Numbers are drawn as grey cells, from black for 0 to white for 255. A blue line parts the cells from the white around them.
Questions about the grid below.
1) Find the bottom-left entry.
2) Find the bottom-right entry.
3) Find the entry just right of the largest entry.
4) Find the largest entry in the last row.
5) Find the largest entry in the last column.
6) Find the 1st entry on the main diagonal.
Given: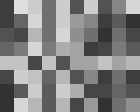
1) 50
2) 143
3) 205
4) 214
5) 214
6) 61

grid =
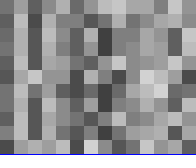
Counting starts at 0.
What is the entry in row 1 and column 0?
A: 95
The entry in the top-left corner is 115
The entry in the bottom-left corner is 75
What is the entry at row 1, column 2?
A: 75
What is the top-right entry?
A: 148
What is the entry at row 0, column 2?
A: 95
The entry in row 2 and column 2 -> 86
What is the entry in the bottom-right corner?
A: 95
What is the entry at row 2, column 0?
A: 106
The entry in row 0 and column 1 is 158

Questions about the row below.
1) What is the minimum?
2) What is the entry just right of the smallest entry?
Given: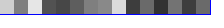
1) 50
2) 115

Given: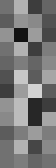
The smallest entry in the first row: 61
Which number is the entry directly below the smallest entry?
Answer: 178
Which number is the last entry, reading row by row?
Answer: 113
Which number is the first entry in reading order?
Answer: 113
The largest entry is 211
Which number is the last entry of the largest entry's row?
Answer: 92
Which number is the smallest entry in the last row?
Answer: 101
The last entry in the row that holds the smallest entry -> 70
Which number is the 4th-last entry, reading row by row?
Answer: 113
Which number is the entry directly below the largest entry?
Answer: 39
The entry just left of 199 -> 81
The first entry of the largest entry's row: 61
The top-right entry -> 101

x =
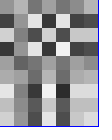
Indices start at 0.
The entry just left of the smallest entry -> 241
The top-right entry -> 181
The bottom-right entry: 220
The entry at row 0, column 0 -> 149
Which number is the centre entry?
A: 160
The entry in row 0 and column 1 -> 181
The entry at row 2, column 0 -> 209
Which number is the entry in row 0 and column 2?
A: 117
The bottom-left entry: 209
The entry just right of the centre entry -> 117
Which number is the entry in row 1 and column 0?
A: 66
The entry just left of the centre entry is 117
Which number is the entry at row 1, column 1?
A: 149
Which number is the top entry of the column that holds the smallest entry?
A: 117
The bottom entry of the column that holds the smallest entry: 77
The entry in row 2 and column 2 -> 77
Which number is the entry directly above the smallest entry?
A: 108

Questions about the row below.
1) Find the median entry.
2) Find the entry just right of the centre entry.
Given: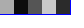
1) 85
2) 202

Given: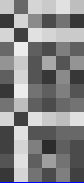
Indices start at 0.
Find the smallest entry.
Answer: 44
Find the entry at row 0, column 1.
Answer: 104
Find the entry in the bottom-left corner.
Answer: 55
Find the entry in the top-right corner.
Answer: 190
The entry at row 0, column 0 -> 202
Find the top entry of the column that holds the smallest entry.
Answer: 202
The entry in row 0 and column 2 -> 213
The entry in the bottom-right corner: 64
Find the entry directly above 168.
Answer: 75
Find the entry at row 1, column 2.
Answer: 138
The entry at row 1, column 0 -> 55
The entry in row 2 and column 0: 213
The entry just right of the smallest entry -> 95
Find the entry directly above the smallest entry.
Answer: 84
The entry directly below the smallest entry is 159
